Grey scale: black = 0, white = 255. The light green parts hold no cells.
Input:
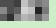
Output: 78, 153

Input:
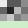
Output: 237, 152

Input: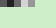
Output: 89, 150

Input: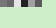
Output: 119, 90

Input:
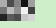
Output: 172, 213

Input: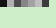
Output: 17, 60
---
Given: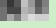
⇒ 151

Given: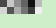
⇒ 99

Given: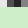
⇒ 80

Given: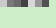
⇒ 215

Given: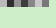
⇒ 135

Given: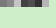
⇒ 79

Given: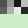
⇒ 149

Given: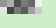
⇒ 121

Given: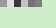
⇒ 195
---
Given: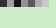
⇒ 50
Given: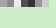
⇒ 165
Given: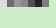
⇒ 218
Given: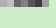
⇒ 174
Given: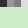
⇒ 48
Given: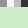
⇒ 147
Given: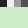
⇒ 35
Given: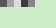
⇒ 89
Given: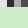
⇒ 228
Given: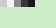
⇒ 204
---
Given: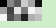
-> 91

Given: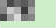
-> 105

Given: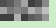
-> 121

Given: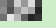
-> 206

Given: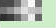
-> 117

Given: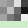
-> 223

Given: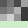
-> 73
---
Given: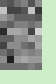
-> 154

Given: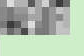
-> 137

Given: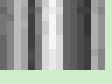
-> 119

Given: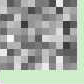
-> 92

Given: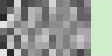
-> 39

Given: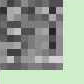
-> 93
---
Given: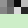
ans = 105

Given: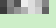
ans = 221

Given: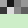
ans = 219

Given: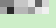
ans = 155

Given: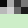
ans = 210

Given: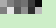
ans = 143
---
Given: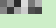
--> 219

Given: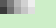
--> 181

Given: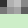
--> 176

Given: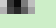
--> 10

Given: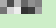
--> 104

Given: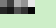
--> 176

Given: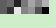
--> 165
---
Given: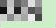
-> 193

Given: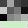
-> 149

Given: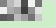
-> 187

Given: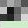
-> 111

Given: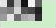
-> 111

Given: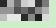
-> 231

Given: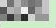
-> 139

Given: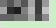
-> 115

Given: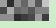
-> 45
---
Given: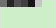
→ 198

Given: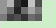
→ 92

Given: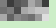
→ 222

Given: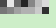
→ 48

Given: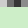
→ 139

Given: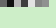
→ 144

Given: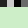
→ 105

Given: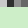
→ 103

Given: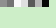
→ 7

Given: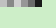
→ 26
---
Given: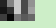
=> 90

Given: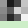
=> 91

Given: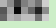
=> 115

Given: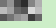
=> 60

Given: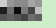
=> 110

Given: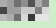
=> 229

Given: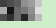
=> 131

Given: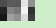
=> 217
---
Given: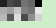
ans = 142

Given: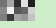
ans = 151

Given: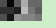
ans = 132

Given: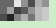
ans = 188

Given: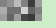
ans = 60

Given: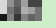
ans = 99
